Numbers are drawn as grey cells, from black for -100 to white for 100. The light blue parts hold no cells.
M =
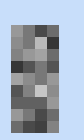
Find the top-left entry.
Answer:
19
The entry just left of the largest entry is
2
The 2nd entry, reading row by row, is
-6
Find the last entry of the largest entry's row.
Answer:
10
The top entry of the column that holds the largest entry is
-42
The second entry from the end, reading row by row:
-50
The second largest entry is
46
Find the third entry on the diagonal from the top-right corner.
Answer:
19
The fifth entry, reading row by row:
10
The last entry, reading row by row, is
2
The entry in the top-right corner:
-15

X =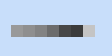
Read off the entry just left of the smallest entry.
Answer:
-44
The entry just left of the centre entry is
3

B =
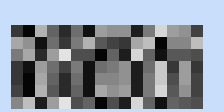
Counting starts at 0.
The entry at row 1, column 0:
31
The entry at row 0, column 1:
-96
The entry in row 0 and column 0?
-57
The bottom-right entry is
-39
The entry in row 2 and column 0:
-4
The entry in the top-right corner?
-48
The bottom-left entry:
5
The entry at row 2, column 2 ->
-67
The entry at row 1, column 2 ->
-87
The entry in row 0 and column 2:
40
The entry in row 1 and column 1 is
14

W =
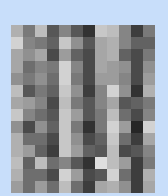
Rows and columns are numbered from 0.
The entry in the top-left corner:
38
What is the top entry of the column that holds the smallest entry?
-52
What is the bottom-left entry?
22
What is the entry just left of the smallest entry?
22
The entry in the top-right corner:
-5
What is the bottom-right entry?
30
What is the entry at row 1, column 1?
4
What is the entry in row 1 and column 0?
65
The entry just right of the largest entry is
48
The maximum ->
75
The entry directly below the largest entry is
-32
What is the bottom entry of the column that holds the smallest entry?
-52
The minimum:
-70
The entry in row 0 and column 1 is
-5
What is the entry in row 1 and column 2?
-5
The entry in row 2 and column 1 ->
13
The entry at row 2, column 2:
30
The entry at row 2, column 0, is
30
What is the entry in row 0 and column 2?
48
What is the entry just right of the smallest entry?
65

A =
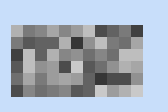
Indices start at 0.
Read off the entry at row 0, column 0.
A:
39
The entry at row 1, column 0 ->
-4
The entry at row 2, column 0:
-50
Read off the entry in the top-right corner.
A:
-50
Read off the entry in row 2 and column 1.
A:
49
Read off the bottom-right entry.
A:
58
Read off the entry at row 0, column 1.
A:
-4
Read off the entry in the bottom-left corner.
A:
-40
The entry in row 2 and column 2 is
-23
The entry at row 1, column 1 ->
-31
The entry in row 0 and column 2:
5

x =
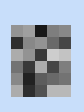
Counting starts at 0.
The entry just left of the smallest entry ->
25
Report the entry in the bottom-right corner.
44
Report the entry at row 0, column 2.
-81
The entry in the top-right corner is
7
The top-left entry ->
15
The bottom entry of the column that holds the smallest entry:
-36
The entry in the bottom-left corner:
35
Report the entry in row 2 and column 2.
-55
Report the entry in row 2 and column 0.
35

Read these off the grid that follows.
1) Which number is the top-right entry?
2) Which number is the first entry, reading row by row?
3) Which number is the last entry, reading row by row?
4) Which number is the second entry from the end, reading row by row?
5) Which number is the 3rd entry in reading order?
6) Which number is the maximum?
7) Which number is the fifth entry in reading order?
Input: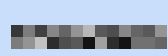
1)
16
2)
-57
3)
-21
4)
-11
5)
-49
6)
52
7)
-21

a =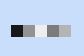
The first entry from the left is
-82
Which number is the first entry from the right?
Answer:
41
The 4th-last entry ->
15

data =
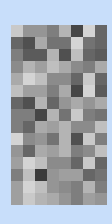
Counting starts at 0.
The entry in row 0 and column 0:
58
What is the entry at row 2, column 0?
-1
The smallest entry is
-54
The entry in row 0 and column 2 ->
17
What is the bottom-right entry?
17
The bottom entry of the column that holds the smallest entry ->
41
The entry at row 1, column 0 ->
-20
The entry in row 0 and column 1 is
17
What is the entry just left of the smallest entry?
50
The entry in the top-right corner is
-20
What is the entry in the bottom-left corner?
25
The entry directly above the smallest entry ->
50
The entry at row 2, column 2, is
-29

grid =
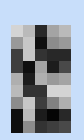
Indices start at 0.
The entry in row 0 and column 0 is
66
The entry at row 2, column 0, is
-51
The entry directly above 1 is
66
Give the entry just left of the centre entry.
-78
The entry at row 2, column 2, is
-60
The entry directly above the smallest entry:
1
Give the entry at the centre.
37
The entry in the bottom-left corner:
-88
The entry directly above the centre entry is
29
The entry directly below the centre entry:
-60
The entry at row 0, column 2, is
-69
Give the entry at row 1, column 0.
20
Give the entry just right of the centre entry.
20

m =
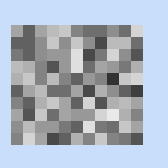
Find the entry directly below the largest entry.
-14
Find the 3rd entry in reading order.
29
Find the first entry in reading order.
29
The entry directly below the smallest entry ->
11
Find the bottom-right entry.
-34
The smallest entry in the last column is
-51
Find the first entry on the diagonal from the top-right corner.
66
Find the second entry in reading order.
-24
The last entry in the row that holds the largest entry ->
3
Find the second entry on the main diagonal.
-24
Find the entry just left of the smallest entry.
3
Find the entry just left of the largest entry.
66
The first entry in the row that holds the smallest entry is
38
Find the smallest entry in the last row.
-43
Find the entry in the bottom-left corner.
3
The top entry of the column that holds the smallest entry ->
11
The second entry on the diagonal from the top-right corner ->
47
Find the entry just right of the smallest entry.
56
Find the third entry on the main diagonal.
11
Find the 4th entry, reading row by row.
47
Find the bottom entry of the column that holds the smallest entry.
3
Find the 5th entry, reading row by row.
56
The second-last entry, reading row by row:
-6
